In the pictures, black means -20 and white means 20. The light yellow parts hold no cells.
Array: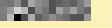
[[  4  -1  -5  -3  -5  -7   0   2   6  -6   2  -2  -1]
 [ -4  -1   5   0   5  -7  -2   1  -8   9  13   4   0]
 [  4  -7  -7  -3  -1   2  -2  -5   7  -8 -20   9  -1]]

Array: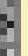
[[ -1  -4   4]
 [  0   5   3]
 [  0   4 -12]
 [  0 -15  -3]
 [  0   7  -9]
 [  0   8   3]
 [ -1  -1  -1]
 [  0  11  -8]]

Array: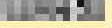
[[  2   4  -2 -17  14  -1   6   2   2   0   5   2   8   3   6]
 [  1   3  -5   9  10  -9 -10   1  -5  -4   4   0   6   2   6]
 [ -2  -1  -1  -3  12  -8   8  -1   6   5   0  -3   2  -1   9]]

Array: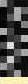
[[-18 -18 -13   5]
 [ -4   7 -14 -19]
 [-16   6  -6 -18]
 [  0 -18 -15 -19]
 [-18 -18  -9   7]
 [  8 -10 -12 -19]
 [-18 -14  14  -7]
 [  6  -4 -15 -19]
 [-18 -12  12 -11]
 [-18 -18  -6   5]
 [-17   4 -11 -18]]

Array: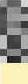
[[ 13  -4  -5   3]
 [ -8   2   3  -9]
 [  6   5   4  -6]
 [-11  -2   0  -7]
 [  0   5   5  -9]
 [  7  -8 -10  10]
 [  7 -10 -10  10]
 [ -9   1   1  -8]
 [  7 -13 -14  13]]

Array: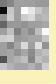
[[  4   4   5   5   5   1  -1]
 [  8  11  16  20   5  11 -18]
 [  9   8  14  12   5  12   3]
 [  6   5   5   3   4   4  -4]
 [ 19  10   2   5   0  10   5]
 [ 11   6   6   5   4  13  12]
 [  3  15   5  14   6   1   5]
 [ 10   8   2   6   3   6   5]
 [  8  10   1  10   8   6  -7]
 [ 12   5   8   6   6   8  11]]

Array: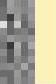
[[  5   0   2   5  -4]
 [  3   1   3   4  -2]
 [  4  -2   4 -10  -2]
 [  2  -4  11  -4  15]
 [ -3   0  -1  -4   2]
 [  3   1   2   4   0]
 [  6  -3   7 -11  -2]
 [  1  -3   5  -6   2]
 [  4  -1   2  -6  -1]
 [ -1   6   0   2   1]
 [  3  -2   4  -3  -3]
 [  2   0   3  -3   1]]

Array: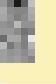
[[ 10  -5 -16  -2   4]
 [  7   1   1   2   7]
 [  6   2   0   3   6]
 [  3   3   9   2   3]
 [  0  -2   2   4   4]
 [ 16   0   6   6  -3]
 [  8   0   3  -1   9]
 [  5   2   4   3   5]
 [  1   3   5   4   5]]

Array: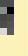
[[ -8  -8]
 [-20   2]
 [ -8  -9]
 [ -7  -8]
 [ -6  14]]
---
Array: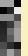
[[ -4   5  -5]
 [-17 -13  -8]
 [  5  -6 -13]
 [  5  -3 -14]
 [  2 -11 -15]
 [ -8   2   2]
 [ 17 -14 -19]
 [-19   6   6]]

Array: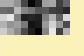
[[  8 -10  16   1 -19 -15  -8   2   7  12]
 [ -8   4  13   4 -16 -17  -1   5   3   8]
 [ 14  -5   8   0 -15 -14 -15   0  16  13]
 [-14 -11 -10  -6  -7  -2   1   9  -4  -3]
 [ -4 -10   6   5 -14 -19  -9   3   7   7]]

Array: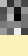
[[-10  17  -4   4]
 [ -2   1   1  -1]
 [ -2 -20   9  -6]
 [  3 -17   4  -8]
 [ -9   1 -12   9]]

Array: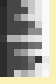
[[ 19  16  11   7  12  -9 -13]
 [ 18  16  -3  -8  -9  -9 -13]
 [ 16 -12  -1  -8  -9  -9 -13]
 [ 19  17  14   5   1  -9 -13]
 [ 19  -2  -3  -8  -9  -9 -13]
 [ 19  16  15  12   8   8 -11]
 [ 19   2   2  -8  -9  -9 -13]
 [ 19  13  -4  -9  -9  -9 -13]
 [ 19  16  15   9  -1  -9 -13]
 [ 19  16  11  -8  -9  -9 -13]
 [ 19  16  11   7  -9  -9 -14]]

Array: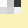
[[ 18  13  14]
 [-11  11  19]]

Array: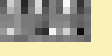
[[ -4  -2  -1   0  -2   0  -1   1   0  -3  -3   0   0]
 [ -2 -18   2  13   4  18 -13 -10  -1   0   4  14   4]
 [ -3  -5  -3   2   1   1  -6  -3  -1  -1   3   1   1]
 [ -2  -4  -3   0   0   0  -4  -2  -1  -1   3   0   0]
 [ -4  -9   1  14  -5   0  -6  12   0 -12   4   8  -3]
 [ -1 -12   2  19  -4   0 -10  14  -2 -14   5  12  -6]]

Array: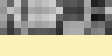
[[-11   1   0  -5   7   7   6 -13  -7  -6  -6  -7   3  -6 -11  -4]
 [ -8  -2  -4   4   6   6   5 -11   8   6   5   7   3   7 -10   3]
 [ -3 -15 -17   7  -8  -6  -7  -4  13  11   9  11  -4  12  -5   6]
 [ 10  -5  -3   4 -11 -10 -10  12   8   6   5   6  -7   7  10   3]
 [ -3 -13 -15   6  -8  -6  -7  -4  12  10   8  10  -4  11  -4   5]]
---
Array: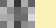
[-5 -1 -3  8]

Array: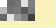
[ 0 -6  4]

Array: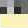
[ -3 -14]

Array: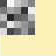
[  1 -12  -5  16  14]

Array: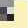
[ 3 -9]

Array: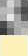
[-4 -1 16 -8]
